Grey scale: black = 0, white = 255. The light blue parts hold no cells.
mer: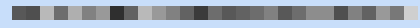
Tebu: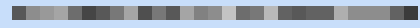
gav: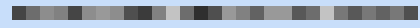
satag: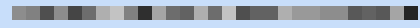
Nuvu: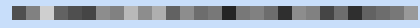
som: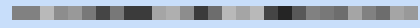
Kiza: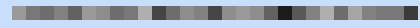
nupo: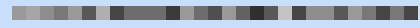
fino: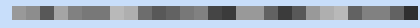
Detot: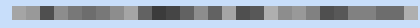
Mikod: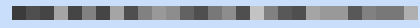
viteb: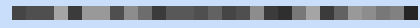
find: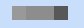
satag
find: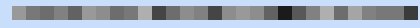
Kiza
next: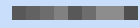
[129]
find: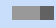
fino

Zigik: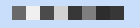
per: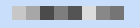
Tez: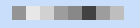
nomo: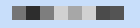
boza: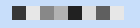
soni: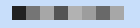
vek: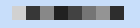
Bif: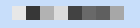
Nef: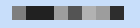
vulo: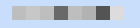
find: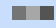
soni
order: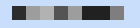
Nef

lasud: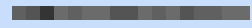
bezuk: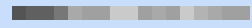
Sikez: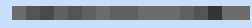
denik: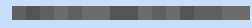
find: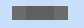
Sikez
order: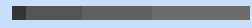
lasud
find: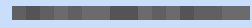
denik

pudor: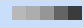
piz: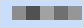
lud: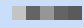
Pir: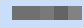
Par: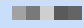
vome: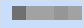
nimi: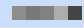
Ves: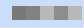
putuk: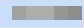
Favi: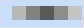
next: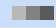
[141]
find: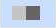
lud
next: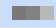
[141]
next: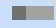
[150]

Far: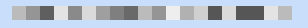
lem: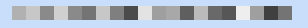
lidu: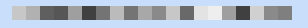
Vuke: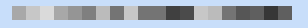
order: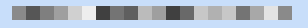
lidu
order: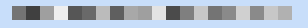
lem
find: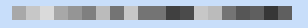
Vuke
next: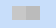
[116]
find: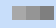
Vuke

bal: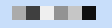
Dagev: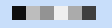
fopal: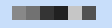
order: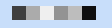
Dagev
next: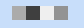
[198]
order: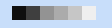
bal
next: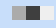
[147]
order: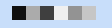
bal

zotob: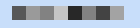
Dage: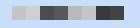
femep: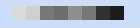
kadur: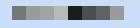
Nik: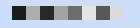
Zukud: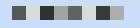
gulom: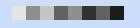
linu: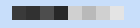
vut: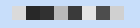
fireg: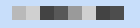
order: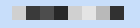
linu
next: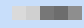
[119]
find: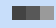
fireg

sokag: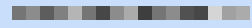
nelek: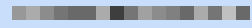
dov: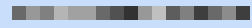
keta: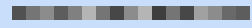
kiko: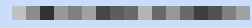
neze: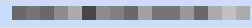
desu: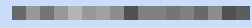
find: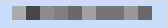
neze
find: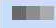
neze
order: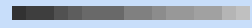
dov
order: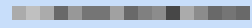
neze
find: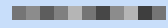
keta

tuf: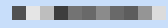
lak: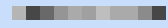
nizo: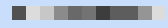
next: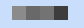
[93]
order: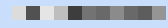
tuf
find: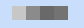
nizo

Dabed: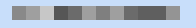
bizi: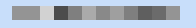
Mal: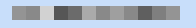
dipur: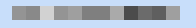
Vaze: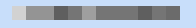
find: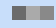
Mal
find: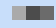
dipur
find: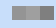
dipur
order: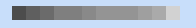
bizi
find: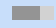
bizi

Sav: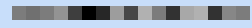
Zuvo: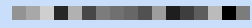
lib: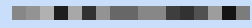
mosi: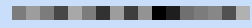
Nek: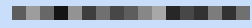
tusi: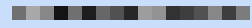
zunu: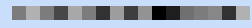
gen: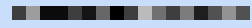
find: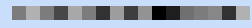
zunu
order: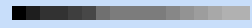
zunu

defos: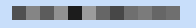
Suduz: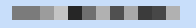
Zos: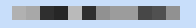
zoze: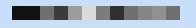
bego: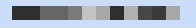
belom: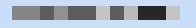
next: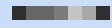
[177]
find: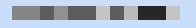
belom
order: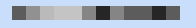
belom
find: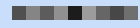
defos

